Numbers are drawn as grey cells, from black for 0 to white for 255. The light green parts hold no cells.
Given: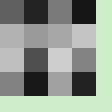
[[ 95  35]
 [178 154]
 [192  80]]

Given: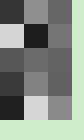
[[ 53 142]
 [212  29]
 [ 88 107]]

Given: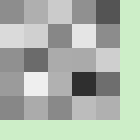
[[141 175]
 [218 208]
 [144 107]]

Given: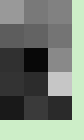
[[153 121]
 [ 93  99]
 [ 48   8]]

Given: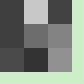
[[ 64 199]
 [ 63 109]
 [ 74  51]]

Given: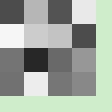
[[ 76 181]
 [246 203]
 [116  38]]

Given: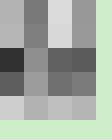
[[179 120]
 [182 127]
 [ 49 143]]
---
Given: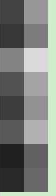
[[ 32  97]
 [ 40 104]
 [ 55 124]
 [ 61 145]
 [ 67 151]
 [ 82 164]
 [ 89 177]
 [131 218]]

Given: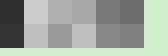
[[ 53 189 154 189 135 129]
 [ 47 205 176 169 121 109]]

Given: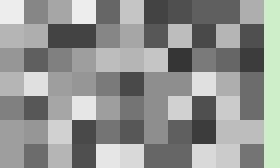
[[128  87 166 230 158 116 142 209  79 203 108]
 [150  95 128 158 189 181 197  53 122 102  60]
 [158 108 181  79 230 217 102 102 217 203 116]
 [237 134 166 237 102 197  67  79  95  95 174]
 [158 150 209  73 116  87 142  95  60 189 189]
 [181 174  67  67 134 166  87 189  73 181  79]
 [181 224 158 150 122  73 142 142 224 174 108]]

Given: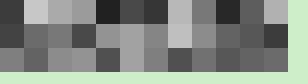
[[127  99 140 147  80 162 127  80 113  87  99 107]
 [ 67 107 120  73 147 162 133 191 140  99  87  60]
 [ 60 199 170 155  33  73  54 184 120  40  93 177]]

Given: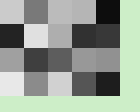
[[160  63  93 152 145]
 [203 121 187 181  13]
 [232 139 209  85  29]
 [ 35 224 174  49  56]]

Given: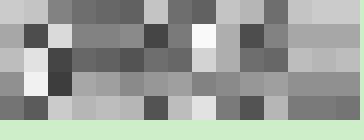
[[167  77 218 130 130 138  69 122 249 174  77 130 167 167 167]
 [116  91 203 182 189 182  83 189 226 122  83 182 122 122 116]
 [203 196 130 110 103  97 196 110  97 196 182 110 196 203 203]
 [189 226  69 103  97  83 110 103 211 174 110 103 189 182 189]
 [144 241  61 167 159 138 151 159 130 138 151 159 144 144 144]]
